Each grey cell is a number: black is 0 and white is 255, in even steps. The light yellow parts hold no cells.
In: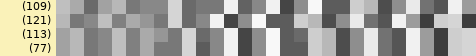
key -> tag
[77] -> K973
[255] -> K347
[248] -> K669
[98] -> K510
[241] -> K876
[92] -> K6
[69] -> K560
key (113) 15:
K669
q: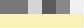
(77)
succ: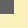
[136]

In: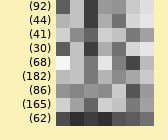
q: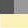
(86)
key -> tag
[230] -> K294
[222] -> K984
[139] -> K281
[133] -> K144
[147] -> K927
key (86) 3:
K281
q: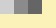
(41)
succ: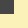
[187]

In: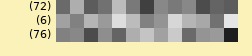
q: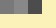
(72)
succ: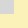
[181]

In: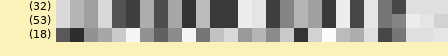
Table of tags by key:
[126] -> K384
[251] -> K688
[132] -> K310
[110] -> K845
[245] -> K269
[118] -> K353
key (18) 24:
K353
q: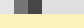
(32)
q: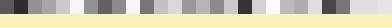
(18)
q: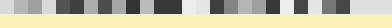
(32)

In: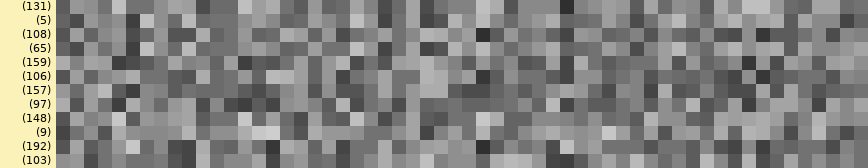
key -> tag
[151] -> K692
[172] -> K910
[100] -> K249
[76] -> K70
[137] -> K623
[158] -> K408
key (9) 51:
K623
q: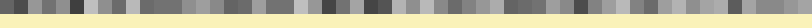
(65)
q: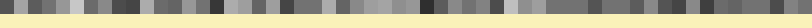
(192)
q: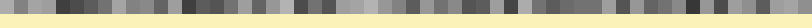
(159)
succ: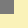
[84]
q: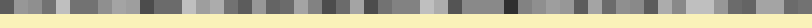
(131)
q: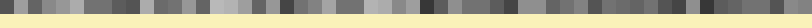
(106)

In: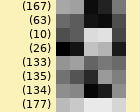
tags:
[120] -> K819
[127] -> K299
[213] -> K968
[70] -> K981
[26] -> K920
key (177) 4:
K968
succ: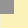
[160]
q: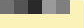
(135)
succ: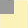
[127]
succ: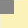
[6]
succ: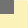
[84]
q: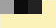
(167)

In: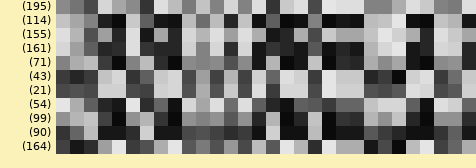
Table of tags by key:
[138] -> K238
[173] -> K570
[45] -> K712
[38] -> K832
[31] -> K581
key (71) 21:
K832
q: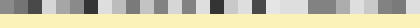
(195)
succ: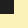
[10]

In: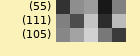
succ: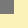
[58]
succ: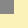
[163]
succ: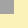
[209]
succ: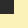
[187]

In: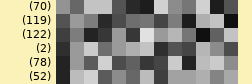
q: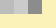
(78)
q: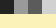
(78)
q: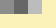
(52)
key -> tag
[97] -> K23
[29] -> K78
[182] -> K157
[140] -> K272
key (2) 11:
K272
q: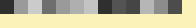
(2)
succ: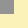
[103]
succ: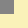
[168]

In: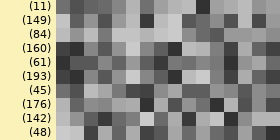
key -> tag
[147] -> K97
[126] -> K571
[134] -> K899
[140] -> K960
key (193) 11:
K571
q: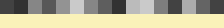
(193)

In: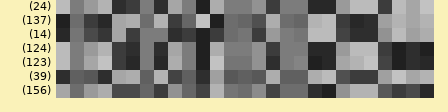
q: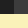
(14)
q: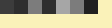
(124)
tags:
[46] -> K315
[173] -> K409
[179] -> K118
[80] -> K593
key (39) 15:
K409
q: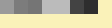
(14)
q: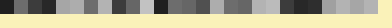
(137)
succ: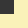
[166]
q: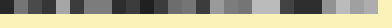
(14)

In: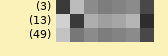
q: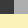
(13)
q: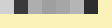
(13)
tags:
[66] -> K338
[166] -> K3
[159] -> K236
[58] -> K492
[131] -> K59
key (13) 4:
K3

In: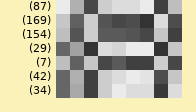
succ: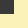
[220]
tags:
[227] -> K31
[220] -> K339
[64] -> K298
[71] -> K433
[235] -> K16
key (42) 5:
K16
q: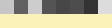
(169)
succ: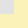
[77]
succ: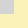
[235]

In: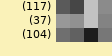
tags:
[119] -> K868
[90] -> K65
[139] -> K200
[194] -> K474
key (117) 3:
K200
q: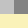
(37)
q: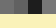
(104)
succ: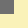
[97]

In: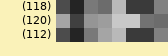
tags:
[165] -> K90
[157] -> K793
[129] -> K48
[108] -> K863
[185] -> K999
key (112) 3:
K90
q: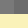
(118)
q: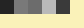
(118)
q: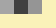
(120)

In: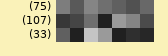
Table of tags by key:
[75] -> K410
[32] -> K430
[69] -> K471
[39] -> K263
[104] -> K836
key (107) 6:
K410
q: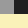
(33)
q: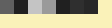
(33)
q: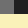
(107)
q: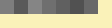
(75)
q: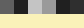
(33)

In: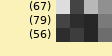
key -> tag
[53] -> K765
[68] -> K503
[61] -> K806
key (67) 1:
K503
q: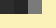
(79)
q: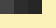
(79)
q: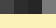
(79)
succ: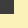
[38]

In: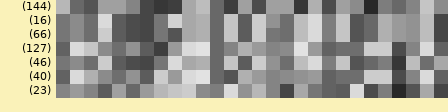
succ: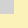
[168]
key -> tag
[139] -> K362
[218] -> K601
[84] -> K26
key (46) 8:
K601
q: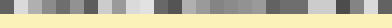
(40)

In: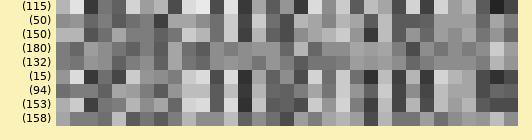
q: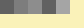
(132)
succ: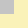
[91]
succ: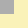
[203]
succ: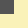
[111]
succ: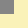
[181]
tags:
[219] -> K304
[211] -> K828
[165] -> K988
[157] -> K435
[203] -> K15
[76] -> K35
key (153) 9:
K828

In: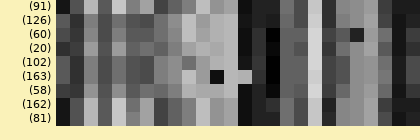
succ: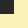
[134]
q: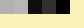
(60)
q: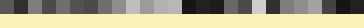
(126)
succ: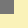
[28]
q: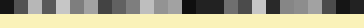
(81)

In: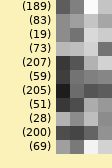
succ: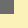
[85]
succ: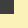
[115]

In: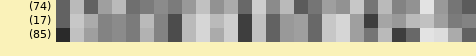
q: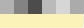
(85)
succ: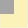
[153]
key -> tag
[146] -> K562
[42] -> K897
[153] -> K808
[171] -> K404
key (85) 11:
K404
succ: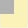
[131]
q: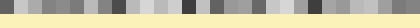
(17)

